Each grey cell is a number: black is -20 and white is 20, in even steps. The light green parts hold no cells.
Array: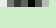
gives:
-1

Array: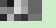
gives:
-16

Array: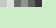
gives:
15

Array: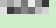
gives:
5

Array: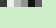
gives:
17

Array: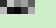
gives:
11

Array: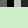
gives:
-20

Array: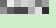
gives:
17

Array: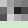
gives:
5
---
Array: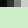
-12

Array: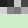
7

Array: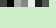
1

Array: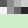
8

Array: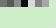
2

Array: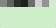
1
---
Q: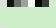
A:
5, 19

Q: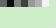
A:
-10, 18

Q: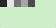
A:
-2, 16

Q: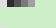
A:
-7, 15

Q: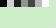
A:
3, 19

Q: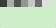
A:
3, 15

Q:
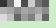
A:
6, 18

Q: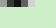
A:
-17, 13
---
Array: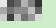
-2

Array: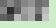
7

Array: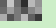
9

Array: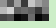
-3

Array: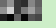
-19

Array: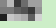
7

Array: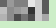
-8

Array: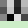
-19

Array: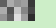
15
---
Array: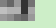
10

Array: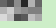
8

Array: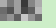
-3

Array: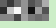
-13

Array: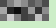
6

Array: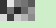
-12
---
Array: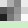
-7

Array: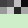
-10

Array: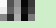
17

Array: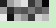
5

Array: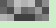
-4

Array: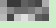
7
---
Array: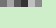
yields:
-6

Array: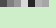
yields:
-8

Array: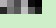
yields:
-18

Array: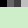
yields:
-10

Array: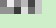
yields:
-9

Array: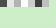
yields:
-8

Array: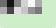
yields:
-9

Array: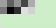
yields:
-13
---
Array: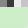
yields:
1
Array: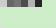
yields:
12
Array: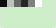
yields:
-18
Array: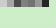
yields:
12
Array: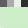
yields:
-5
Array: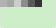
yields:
8
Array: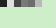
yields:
-15
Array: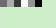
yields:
-3
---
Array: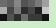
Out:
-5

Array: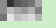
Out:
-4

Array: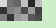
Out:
10

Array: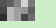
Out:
1

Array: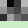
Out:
-19

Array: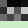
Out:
-19

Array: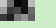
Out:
-19

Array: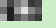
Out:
5

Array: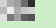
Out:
5

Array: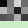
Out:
-1
